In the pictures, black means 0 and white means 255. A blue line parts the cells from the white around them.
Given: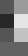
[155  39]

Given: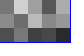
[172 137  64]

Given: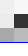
[247 236]

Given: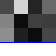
[105  63  31]

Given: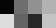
[178  39]

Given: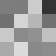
[ 51 182 138 170]

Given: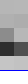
[183 176]

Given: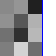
[ 32  87 113]

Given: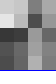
[169  77  61  82]
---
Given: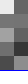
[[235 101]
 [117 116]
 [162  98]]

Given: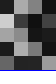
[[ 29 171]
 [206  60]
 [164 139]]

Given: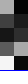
[[175   3]
 [ 64  27]
 [ 22  46]]

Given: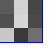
[[ 90 210]
 [ 80 214]
 [199  57]]

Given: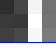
[[46 69]
 [57 56]
 [63 72]]

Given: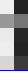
[[239  35]
 [151 117]
 [234  40]]
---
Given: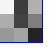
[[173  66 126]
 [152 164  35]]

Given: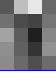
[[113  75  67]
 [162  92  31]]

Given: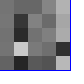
[[118  54 130]
 [114  42 114]]

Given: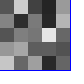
[[132  46 122]
 [ 84 127 118]]

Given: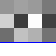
[[209  61 253]
 [110 193 177]]

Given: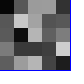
[[ 87 199 163]
 [ 90  13 181]]

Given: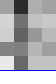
[[211 114 193]
 [207  98 152]]
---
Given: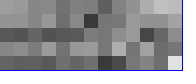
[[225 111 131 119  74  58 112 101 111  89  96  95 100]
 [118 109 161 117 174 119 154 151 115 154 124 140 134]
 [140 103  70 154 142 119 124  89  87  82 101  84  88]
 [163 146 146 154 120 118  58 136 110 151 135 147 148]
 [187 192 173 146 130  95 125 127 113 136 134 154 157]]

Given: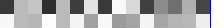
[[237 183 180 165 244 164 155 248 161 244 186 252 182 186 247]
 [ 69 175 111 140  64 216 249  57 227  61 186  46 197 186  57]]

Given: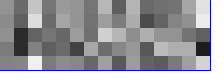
[[211 160 122  91  98 156  89 159 103 135 140 123 240 133 131]
 [ 29 175 174 187  88 152 135 109 167  66 107  95 129  44 123]
 [ 96 115 147 148 175 141 182 207 111 156 102 117  99  43 145]
 [236 145 132  99  75 172 124 158 114 148 165 107 221  96 139]
 [225 166 115 112 105 180  95 183 117 149 154 117 196 106 147]]

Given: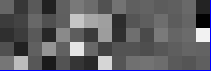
[[ 95  85  90 109 115 112  85 214  41  53  83  26  87 188 118]
 [ 99 101  94  87  78  83  83  66 104 228  97 149  96  33  80]
 [242 107 101 122  74 111  48 157  59  93 138  39  89  60  47]
 [  2 101  92 110  94  85  45 159 167 198  95  80 104  67  60]
 [ 35 105  95  92  99  95 115  81 108 121  96  33  89  55 102]]

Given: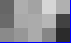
[[ 43 134 171 151 138]
 [ 66 182 171 169 106]
 [176 214 163 174 102]]

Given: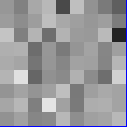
[[184 164 160 142 184 138 134 161 146]
 [163 175 173 122 161 228 127 183 166]
 [163 169 159 121 191 160 148 163 148]
 [209 110 140 177 138 145 102 224 180]
 [182 133 160 162 134 150 117 165 171]
 [159 134 163 149 122 151 109 177 175]
 [ 34 186 153 155 179 110 180 128 196]
 [124 158 151 159 168 190 157 141 156]
 [ 95 122 146 191  73 184 168 129 151]]
